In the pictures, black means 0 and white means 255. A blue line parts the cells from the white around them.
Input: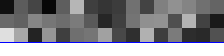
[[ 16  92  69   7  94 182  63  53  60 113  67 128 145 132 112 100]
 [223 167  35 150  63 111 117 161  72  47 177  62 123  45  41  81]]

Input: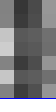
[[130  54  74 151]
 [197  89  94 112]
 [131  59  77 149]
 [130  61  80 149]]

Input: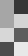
[[166  54]
 [215  93]]

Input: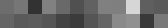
[[109 118  50 129 105  80  97 128 127 214  95  90]]

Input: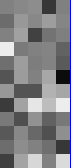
[[129 136 141  55 128]
 [129 161  65 115 127]
 [111 157 125 131  90]
 [152  83  83 178 166]
 [121  79 146  97 120]
 [109 141 129 111  55]]

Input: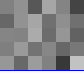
[[129 145  87 166 132  68]
 [133 131 171 108 150  98]
 [151 104 156 129  56 194]]
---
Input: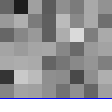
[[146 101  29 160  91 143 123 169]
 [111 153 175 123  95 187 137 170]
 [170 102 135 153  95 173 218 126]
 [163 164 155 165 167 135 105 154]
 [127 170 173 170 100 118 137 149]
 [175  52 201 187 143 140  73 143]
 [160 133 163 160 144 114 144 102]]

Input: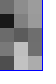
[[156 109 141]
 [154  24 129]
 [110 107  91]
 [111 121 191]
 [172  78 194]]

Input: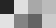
[[187  37 223 168]
 [203 226 132  99]]

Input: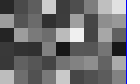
[[225  40  74  94 205  60  78 126 191]
 [152 157  84 107  48  61 160  70 142]
 [ 96  36 157 122 109 187 240  69 167]
 [ 23  57  50  48 129  23  87  86 117]
 [171  56  97  86  68 115 130 142  99]
 [130 189 110  81 121 201  70  81  92]]

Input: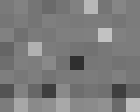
[[124 122 130 117 106 116 129 184 117 134]
 [124 118 124 117 127 124 122 124 124 118]
 [125 129 112 123 120 127 127 128 194 129]
 [125 101 125 177 124 122 116 114 120 125]
 [117 110 127 125 137 114  47 119 120 115]
 [119 126 120 126 116 122 122 124 121 128]
 [ 98  83 130 103  62 138 110 116 112  62]
 [188 124 167 138 144 168 137 139 145 106]]

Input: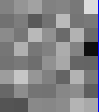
[[220 130 149 162 129 132 120]
 [121 113 125  89 114 186 117]
 [106 139 119 185 145 106 178]
 [ 13 118 176 119 129 172 131]
 [100 115 121 110 145 168 101]
 [121 157 198 150 129 100 179]
 [ 94 103 141 116 115 135 141]
 [169  84  82 137 135 140 180]]

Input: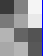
[[245  57 130]
 [233 121 165]
 [ 83 180 100]
 [ 88 168 181]]

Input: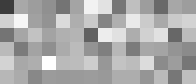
[[157  60 168 157 144 116 164 242 226 118 191 157 105 167]
 [211 209 246 161 147 219 174 201 132 175 234 203 169 202]
 [188 116 166 194 163 176 180  97 237 225 173 209 225 103]
 [139 186 123 163 143 171 187 147 127 183 123 167 164 148]
 [118 211 168 174 254 186 188 205 151 195 188 220 139 157]
 [190 183 171 136 155 153 154 156 153 173 173 149 186 119]]

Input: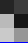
[[ 60  37]
 [ 22 186]
 [151 202]]
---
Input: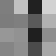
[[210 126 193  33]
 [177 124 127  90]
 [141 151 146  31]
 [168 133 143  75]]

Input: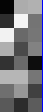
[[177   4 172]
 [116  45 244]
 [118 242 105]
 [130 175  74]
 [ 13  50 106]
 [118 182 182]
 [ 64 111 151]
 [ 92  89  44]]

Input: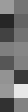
[[116 156]
 [100  38]
 [114  66]
 [134 127]
 [129  86]
 [ 57 147]
 [232 152]
 [130  49]]

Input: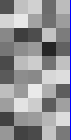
[[188  81 193 209 108]
 [157 212 232 162 112]
 [124 136  62  77 195]
 [ 97 118 141 154  37]
 [193  74 188 205 114]
 [221  90 141 137 215]
 [ 93 190 154 234 174]
 [160 158 227 205  93]
 [221  65 149 156 182]
 [121 151  66  74 195]]

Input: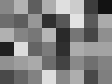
[[ 18 135 179  94 174 223 204  61]
 [171 109  93 151  47  87 227  90]
 [143 177 132 119 182  41 118  70]
 [163  32 220 100 124  47 172 162]
 [130 145 158 170 108  67 137 111]
 [127  73 102 130 221 135 174  73]]

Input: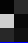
[[ 42   3]
 [  9 207]
 [ 17  40]]
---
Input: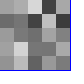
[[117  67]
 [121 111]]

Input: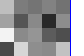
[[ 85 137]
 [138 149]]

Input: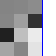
[[159  49]
 [191 235]]

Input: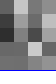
[[157 107]
 [128  74]]

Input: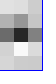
[[150 198]
 [ 39 129]]

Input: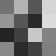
[[ 86  41]
 [ 65 200]]

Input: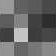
[[132  64]
 [196  61]]

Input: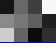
[[119  96]
 [100  12]]

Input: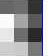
[[165  89]
 [109  41]]
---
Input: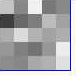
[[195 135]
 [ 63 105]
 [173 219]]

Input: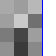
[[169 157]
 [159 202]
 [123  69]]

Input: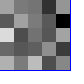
[[163 122]
 [ 89 161]
 [219  77]]

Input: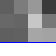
[[ 95 124]
 [104 101]
 [ 95  97]]

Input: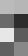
[[187 182]
 [106  45]
 [231  92]]

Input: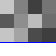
[[199 129]
 [ 89 142]
 [197 164]]
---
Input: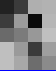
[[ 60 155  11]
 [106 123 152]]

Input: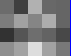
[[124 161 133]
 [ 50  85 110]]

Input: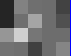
[[ 37 111 165]
 [150 208 118]]

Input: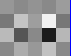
[[120 196 158]
 [186  85 137]]

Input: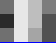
[[ 42 231 190]
 [112 231 165]]

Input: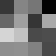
[[103 160  53]
 [213 194  74]]

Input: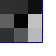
[[ 96   5 193]
 [ 48  88 185]]
